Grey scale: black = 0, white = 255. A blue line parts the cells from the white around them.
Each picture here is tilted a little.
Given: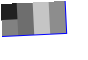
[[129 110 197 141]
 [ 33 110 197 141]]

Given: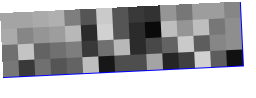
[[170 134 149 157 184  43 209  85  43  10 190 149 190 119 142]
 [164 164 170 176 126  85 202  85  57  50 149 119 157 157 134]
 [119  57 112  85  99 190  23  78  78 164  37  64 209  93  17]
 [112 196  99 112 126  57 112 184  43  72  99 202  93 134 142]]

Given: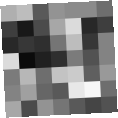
[[219  11  32  47 123  82 131]
 [175 189  89 147 139 139 110]
 [167  75 147 117  89  69  82]
 [131 160 102  89 232 247 110]
 [123 183 110 195 203  95 153]
 [ 62  24  75 167 219  40  62]
 [ 40  55  47 117 189  55 131]]

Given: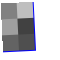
[[159  65]
 [129 191]
 [ 99  79]]

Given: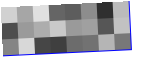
[[209 166 224 101  93 141  47 187]
 [133 216  70  63 108 114 181 120]
 [ 78 154 173 201 154 160  86 194]]

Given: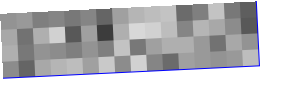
[[175 120 147 140 127 147 127 195 120 160 175 175 153 114 168 147]
 [168 114 175 209  88 160  60 175 216 209 189 133 181 168 140  88]
 [147 153 127 133 120 133 101 160 181 189 195 107 127 195 120  94]
 [140 101 168 181 189 160 201 140 209 133 107 160 153 147 153 189]]
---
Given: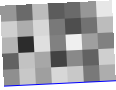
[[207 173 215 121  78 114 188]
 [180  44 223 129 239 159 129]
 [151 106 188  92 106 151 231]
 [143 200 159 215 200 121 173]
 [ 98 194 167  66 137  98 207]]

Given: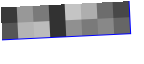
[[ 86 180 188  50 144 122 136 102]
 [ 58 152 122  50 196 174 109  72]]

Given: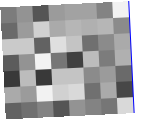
[[202 202  98 223 196 112 139 170]
 [170 155 242 209 217 112 170  71]
 [124 147  85 155 162 162 131 242]
 [106 155 209 170 182 176 182 139]
 [ 98 112 131  85 147 131 118 217]
 [ 92 147 242 118  64 188 124 176]
 [ 57 188  57 196 196 139 155 106]]

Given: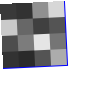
[[202 103  64  84]
 [ 77 124 229 117]
 [ 57  50 144 215]
 [ 50  42  84 172]]

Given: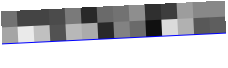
[[165 234 192  82 184 171  41 130 106  16 219 177  88  94]
 [114  68  68  75 122  41 106 114 142  47  61 157 136 136]]

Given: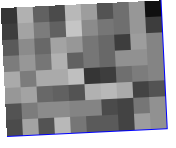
[[170 124 170 170 191  53  61 111 124 132]
 [151 163 104  97  83 177 184 170  67  83]
 [124 151 118 177  97 118 104 145 145 132]
 [ 90 139 104 163 151 118 104  61 157 132]
 [ 83 124 139 139 132 132  75  67 118 145]
 [ 75 163  83 184 118  90  90  67 157 145]
 [ 61 163 124  97 197 139 118 111 151  61]
 [ 53 177  97  75 184 157  83 111 151  16]]

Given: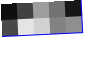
[[ 73 229 210 130 143]
 [ 15  65 157 115  22]]
